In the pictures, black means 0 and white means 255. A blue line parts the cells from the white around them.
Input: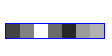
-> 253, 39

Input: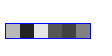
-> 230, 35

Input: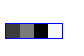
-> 248, 4

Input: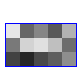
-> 231, 38

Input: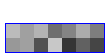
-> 200, 53

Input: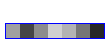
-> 208, 39
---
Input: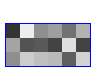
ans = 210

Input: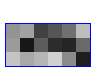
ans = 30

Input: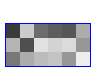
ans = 238

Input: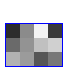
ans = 120

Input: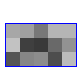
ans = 187

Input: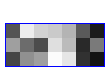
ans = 19

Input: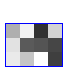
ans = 63

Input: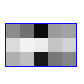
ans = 133

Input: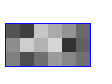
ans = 113

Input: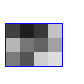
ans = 221
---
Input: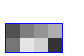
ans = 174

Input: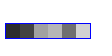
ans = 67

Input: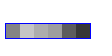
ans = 197

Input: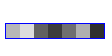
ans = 97

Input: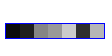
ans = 133

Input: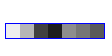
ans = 64
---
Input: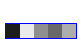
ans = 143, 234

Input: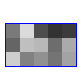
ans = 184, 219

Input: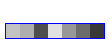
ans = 225, 225

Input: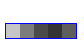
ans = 74, 198

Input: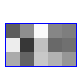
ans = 192, 250

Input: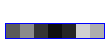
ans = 15, 209

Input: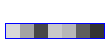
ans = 201, 216

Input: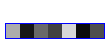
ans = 65, 215

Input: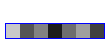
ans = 28, 201
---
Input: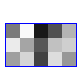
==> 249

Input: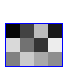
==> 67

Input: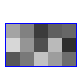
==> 129

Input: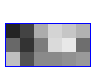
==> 67

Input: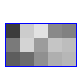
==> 204

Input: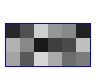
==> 80

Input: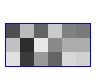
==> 186
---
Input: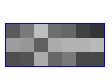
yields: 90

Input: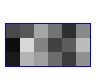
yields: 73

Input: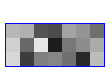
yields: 182

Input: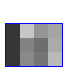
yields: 54

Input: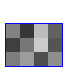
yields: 131

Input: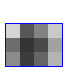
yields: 213

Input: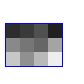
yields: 45
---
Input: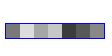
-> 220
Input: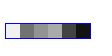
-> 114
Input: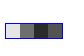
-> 110
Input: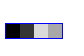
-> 53
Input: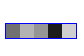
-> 179
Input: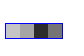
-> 165
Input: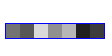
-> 87
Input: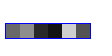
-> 142
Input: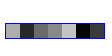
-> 40
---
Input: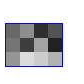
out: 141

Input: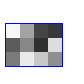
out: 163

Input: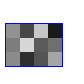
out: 71

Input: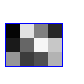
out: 226

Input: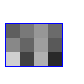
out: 121

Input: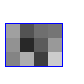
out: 83
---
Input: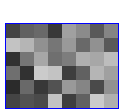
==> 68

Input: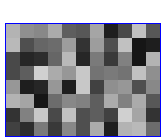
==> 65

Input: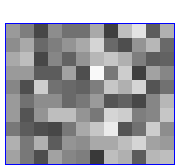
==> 162

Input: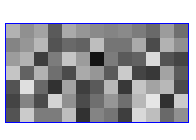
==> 83

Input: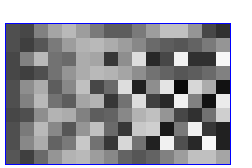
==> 86
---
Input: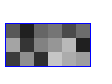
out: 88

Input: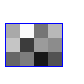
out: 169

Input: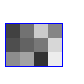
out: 65

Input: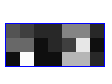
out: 83

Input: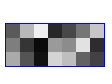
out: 90

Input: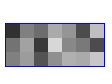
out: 49

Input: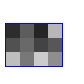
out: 45

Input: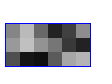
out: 133

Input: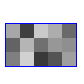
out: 167

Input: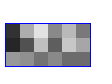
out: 50
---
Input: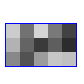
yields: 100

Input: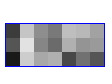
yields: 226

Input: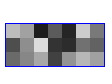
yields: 142

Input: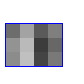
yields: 186

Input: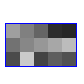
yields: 135

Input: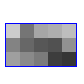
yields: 103
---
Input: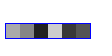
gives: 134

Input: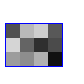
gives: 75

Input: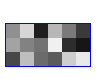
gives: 190

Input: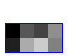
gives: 143

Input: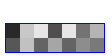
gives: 100

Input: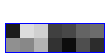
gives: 179
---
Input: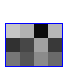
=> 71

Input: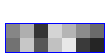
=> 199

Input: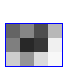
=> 40

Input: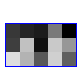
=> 193

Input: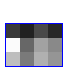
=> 103

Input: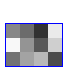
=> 148

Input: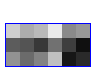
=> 84

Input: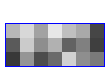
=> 203

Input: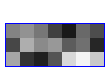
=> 174

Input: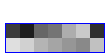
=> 209
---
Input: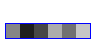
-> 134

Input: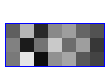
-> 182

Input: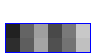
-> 165

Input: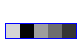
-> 110

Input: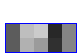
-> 177

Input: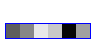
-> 161

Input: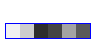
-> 163

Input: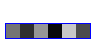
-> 116

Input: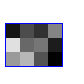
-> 154
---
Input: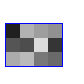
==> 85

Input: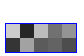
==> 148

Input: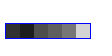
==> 118

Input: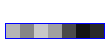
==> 74

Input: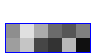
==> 86

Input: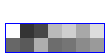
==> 207
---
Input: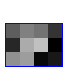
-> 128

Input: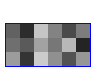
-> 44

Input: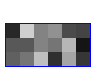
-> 207

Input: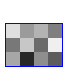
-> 155

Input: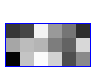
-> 70

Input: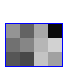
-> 99

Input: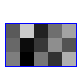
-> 203

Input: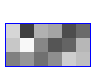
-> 63

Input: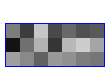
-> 60
